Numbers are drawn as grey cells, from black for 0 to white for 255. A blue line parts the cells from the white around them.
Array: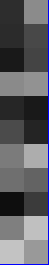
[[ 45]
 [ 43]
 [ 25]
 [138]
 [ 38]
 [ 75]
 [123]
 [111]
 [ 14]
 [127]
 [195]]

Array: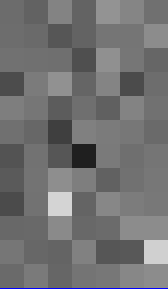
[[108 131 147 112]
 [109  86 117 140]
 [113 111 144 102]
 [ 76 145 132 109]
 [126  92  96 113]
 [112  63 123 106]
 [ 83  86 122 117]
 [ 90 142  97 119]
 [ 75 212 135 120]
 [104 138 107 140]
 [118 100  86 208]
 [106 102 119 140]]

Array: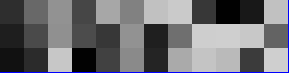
[[ 46 146 167 193  55  24]
 [ 30 144  55  31 206 200]
 [ 17 199  65  36 196  59]]

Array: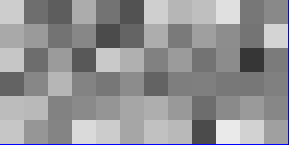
[[205  93 115 207 191 119]
 [169 115  75 173 159 116]
 [198 155 201 129 115  54]
 [ 99 182 119  99 127 119]
 [188 130 149 174 109 154]
 [198 132 204 193  75 210]]

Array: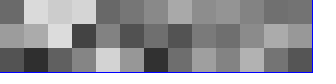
[[106 204 104 137 141 131 115]
 [156 220 130 111 122 139 152]
 [ 83  96 211  49 159 178  85]]

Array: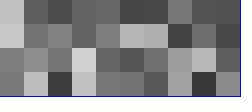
[[193  78 103  72  83]
 [200 130 126 175 109]
 [127 115 101 112 184]
 [121  59 119  88  56]]

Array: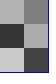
[[179]
 [ 53]
 [202]]
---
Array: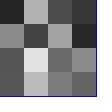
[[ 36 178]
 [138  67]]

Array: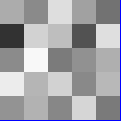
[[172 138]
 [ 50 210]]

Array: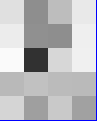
[[224 142]
 [236 144]]

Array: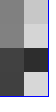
[[128 199]
 [129 213]]

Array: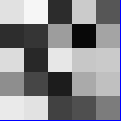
[[225 246]
 [ 45  53]]

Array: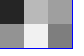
[[ 37 185]
 [147 241]]

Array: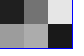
[[ 31 115]
 [156 172]]

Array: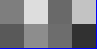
[[126 221]
 [ 89 141]]
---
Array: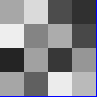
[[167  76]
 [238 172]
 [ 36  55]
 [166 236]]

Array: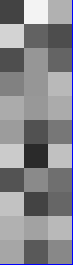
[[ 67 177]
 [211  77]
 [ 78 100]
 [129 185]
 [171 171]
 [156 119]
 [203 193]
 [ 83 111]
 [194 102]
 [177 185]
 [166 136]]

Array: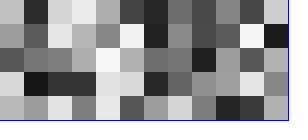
[[193 212 174  38  73  71]
 [157 231 135  34  75 245]
 [ 87 126 247 110  32  88]
 [215  51 225  40 144 229]
 [185 227 232 157 125  58]]

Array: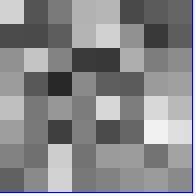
[[210 122 182  91]
 [ 75  93 209  57]
 [145 131  56 125]
 [156  40  94 155]
 [191 151 215 216]
 [158  63  75 240]
 [130 205 155 115]
 [ 96 210 130 155]]

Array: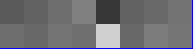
[[ 90 110  55 105]
 [110 116 208 124]]

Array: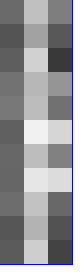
[[106 126]
 [ 84  88]
 [ 94  57]
 [114 149]
 [120 113]
 [ 96 214]
 [103 129]
 [102 220]
 [109 104]
 [ 86  82]
 [ 91  67]]

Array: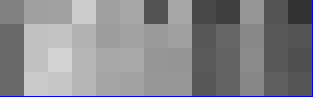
[[130 161 159  83  71 150  50]
 [105 196 157 154  87 136  84]
 [104 211 168 150  89 139  78]
 [104 198 165 152  87 135  85]]
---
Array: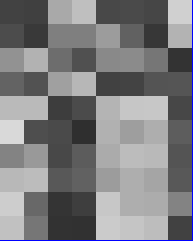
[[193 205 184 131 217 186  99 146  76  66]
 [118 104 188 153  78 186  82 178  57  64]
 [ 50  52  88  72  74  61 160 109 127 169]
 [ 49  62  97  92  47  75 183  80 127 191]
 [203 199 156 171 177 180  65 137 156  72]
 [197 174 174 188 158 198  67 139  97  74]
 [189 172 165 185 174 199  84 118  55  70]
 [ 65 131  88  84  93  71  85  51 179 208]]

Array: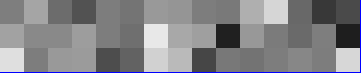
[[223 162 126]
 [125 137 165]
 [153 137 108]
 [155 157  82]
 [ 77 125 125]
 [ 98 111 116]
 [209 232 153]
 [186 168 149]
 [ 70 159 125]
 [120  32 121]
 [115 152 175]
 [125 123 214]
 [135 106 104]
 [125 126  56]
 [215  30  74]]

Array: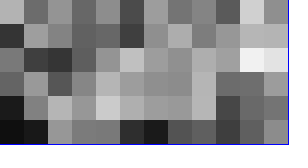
[[ 15  26 100 121  52 179]
 [ 24 129 153  63 158 108]
 [151 181  86  53 131 148]
 [123 151 134  94  97 103]
 [121 203 181 148 103 141]
 [ 46 175 157 192  63  75]
 [ 26 157 143 157 143 157]
 [ 83 153 140 144 173 116]
 [ 95 182 181 174 125 132]
 [ 62  71 108 160 151  90]
 [ 95 105 110 241 182 208]
 [140 116 156 227 180 143]]

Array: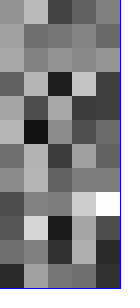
[[ 42 111  85  78 138 111 183 165  96 168 162 147]
 [161 129 214 131 182 180  18  77 181 130 112 185]
 [117  50  26 124  99  61 141 169  30 147 118  67]
 [111 174 164 204 123 160  79  59 197 137 132  96]
 [ 50  43  76 253 124  99 107  65  64 150 104 127]]

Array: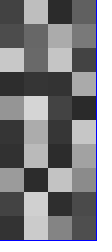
[[ 51  67 155  49  53 149  45 200  76  66]
 [203 208  44 186 172 213  53 105 103 190]
 [132  46 195  44  54  67  51 197 171  43]
 [ 78  74 139 162 198  42 170  67 121  96]]

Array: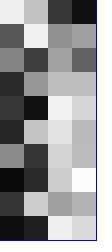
[[ 14  53  10 140  38  55  41 131  87 238]
 [ 31 204  41  53 195  17 150  62 241 193]
 [239 160 204 213 228 243 190 162 144  54]
 [218 178 251 188 186 214 189  98 160  15]]

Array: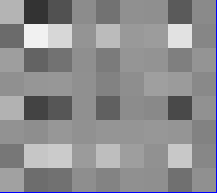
[[161 119 146 178 144 158 107 180]
 [109 198 142  67 150  99 241  51]
 [113 203 151  86 151 114 215  81]
 [142 155 145 144 144 143 148 140]
 [131 190 149  96 130 123 187 114]
 [144 158 149 140 142 149 153 144]
 [143 145 151 137 159 147 156 143]
 [112 200 149  73 155 127 226  90]
 [144 135 130 145 137 148 134 138]]
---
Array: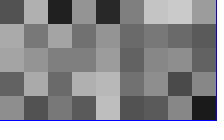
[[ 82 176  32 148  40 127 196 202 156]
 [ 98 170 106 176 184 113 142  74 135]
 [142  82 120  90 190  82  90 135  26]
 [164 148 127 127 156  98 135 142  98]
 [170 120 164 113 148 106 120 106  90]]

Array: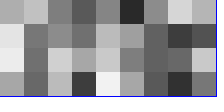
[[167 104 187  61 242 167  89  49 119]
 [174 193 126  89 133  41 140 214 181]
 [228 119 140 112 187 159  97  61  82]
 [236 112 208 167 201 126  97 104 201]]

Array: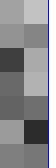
[[ 63 170]
 [ 99 111]
 [105 178]
 [127 119]
 [147 133]
 [155  44]
 [162 194]]

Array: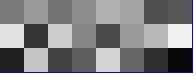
[[ 33 198  66  95 213 101  47   8]
 [122 155 114 141 177 163  79  87]
 [226  53 205 134  73 155 184 241]]

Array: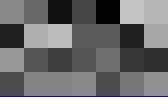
[[ 32 174 188  91  91  32 168]
 [ 76 131 131 137  76 118 145]
 [137 104  17  69   2 195 182]
 [152  84  62  84 111  54  47]]

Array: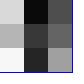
[[181  56 100]
 [217  10  78]
 [247  37 160]]

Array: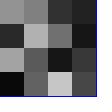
[[  9  98 198  71]
 [ 41 177 112  22]
 [147 128  49  34]
 [163  90  22  56]]

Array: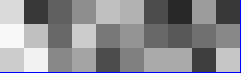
[[204 241 135 163  76 128 170 170  63 198]
 [218  56  96 142 191 177  76  40 156  56]
 [247 191 104 204 120 148 104  89 112 135]]
